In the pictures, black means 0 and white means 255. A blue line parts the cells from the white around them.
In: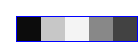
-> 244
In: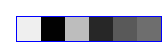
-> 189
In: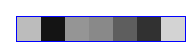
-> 149
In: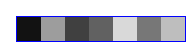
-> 64
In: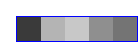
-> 200
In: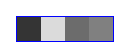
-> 108
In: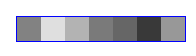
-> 179
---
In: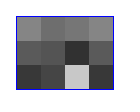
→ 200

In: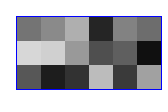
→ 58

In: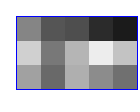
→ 140

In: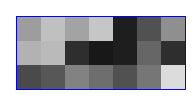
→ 118

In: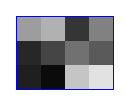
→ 197

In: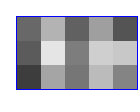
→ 187
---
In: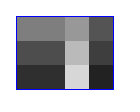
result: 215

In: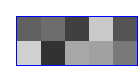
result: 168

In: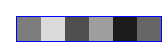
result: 79

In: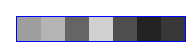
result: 101

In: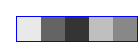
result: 52

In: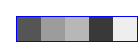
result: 183

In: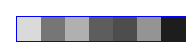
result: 176

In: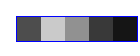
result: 145

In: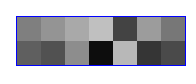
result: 141
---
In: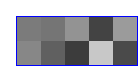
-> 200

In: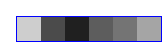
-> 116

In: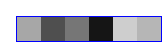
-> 206

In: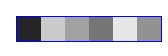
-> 231

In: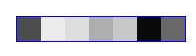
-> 10

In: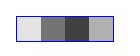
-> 64

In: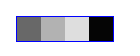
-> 222

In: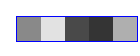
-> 52

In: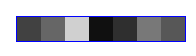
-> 120
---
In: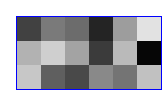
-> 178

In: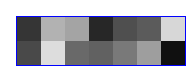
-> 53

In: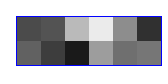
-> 75

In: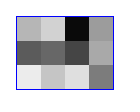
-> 91

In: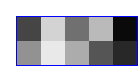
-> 69

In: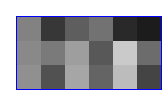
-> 137

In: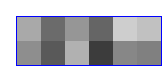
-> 169
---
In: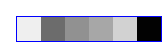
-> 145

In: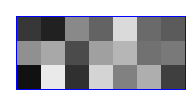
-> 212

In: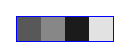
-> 88

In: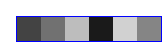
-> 189

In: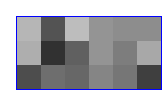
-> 103

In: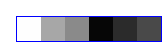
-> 138

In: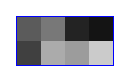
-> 64
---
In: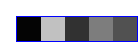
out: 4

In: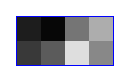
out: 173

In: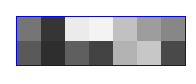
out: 95

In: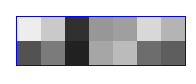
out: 33

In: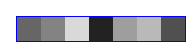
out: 217

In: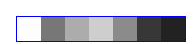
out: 172

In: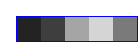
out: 35
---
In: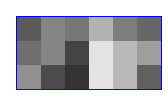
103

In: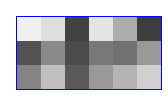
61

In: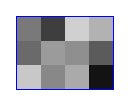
178

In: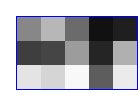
31

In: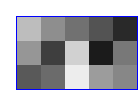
41

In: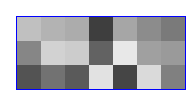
122

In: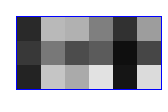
157

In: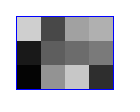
176

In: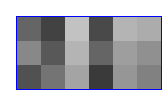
172

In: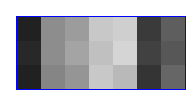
94
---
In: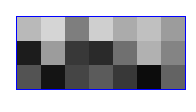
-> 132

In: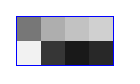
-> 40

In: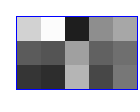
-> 111

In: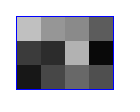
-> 9

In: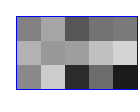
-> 212

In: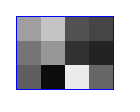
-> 35

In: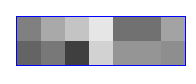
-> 142
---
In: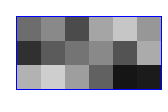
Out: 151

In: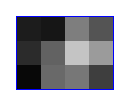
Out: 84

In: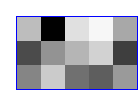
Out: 168

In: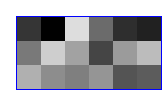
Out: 33

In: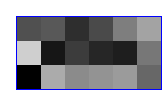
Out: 163

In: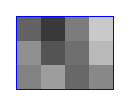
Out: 200

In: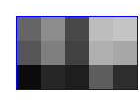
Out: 196
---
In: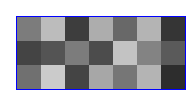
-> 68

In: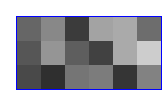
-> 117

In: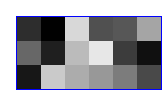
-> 172

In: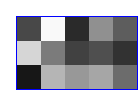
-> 152

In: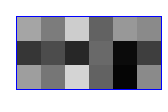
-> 212

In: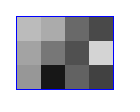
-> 98

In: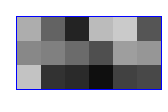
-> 42

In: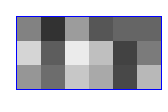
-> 199

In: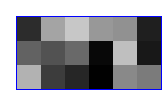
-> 38
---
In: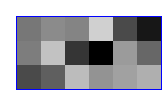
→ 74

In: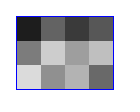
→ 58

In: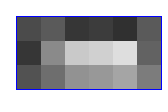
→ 48

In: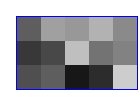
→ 178

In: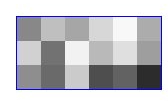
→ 248

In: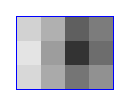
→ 95

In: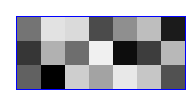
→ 190
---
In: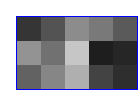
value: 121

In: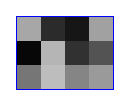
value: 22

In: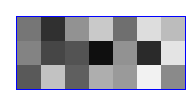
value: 221

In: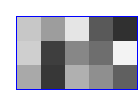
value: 89

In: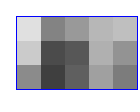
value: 183

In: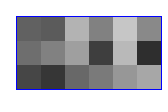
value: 198
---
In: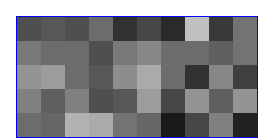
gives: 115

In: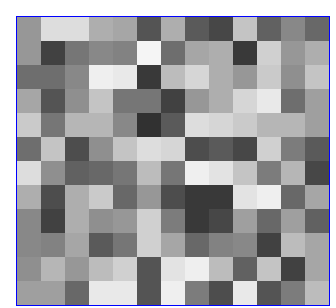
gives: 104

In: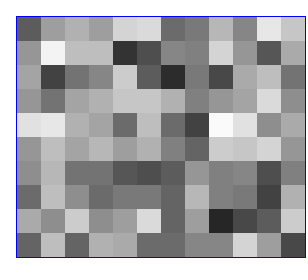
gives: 198

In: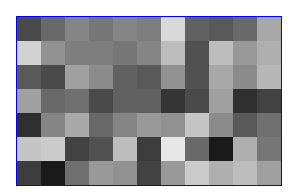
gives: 168

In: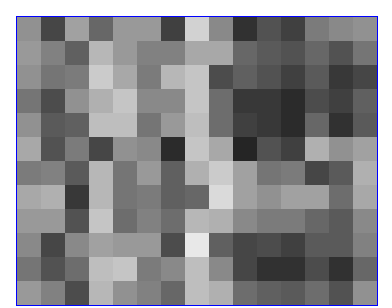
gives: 145

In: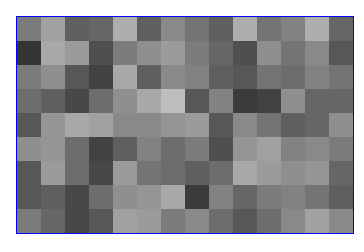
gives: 102

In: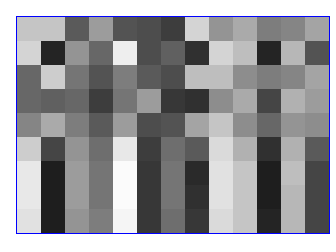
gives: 164

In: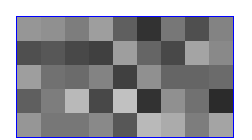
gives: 131
